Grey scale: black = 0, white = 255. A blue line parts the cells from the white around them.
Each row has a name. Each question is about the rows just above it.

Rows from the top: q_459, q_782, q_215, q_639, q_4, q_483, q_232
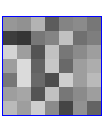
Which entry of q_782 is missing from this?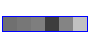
| 53 |
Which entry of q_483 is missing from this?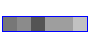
| 166 |
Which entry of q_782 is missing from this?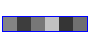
| 126 |
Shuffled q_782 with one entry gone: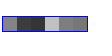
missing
| 112 |

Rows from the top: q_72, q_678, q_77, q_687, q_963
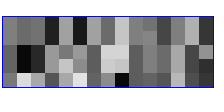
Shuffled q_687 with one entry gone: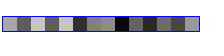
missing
| 204 |
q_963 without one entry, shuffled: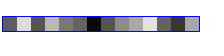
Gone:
| 78 |
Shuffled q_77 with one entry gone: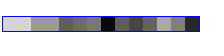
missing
| 146 |

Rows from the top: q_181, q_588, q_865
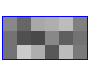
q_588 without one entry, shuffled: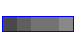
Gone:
| 80 |
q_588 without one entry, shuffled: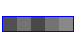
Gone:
| 95 |
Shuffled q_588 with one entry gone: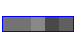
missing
| 80 |
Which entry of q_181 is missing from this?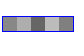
| 168 |
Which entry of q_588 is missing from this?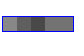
| 80 |
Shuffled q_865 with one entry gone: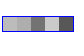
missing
| 122 |
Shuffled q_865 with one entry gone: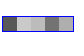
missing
| 122 |

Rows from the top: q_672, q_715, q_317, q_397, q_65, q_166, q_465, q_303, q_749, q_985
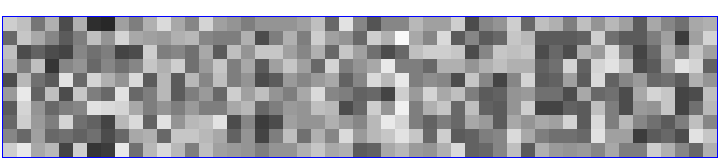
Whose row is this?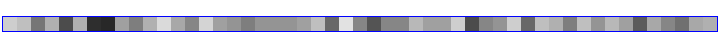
q_672
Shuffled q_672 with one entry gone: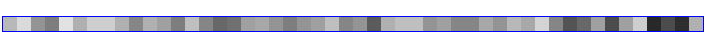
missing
| 118 |
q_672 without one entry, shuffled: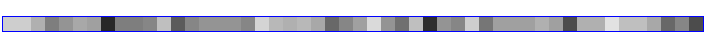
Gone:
| 84 |
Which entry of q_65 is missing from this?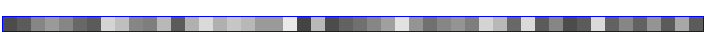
| 142 |

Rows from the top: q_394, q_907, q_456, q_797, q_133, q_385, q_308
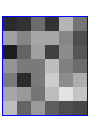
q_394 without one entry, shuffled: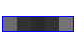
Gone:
| 181 |
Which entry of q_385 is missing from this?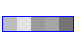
| 197 |
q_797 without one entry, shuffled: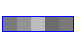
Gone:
| 128 |
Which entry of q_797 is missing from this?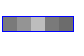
| 128 |
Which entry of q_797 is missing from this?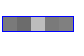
| 148 |
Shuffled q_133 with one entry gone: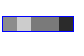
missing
| 174 |

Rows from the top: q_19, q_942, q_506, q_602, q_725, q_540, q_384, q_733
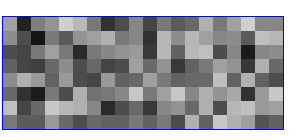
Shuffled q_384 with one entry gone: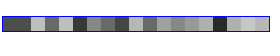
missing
| 147 |
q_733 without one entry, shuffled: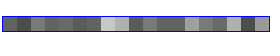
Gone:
| 84 |
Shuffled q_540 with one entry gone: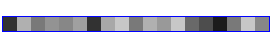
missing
| 113 |
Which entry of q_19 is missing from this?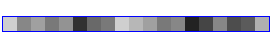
| 127 |
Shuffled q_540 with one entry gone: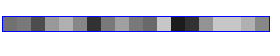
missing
| 168 |

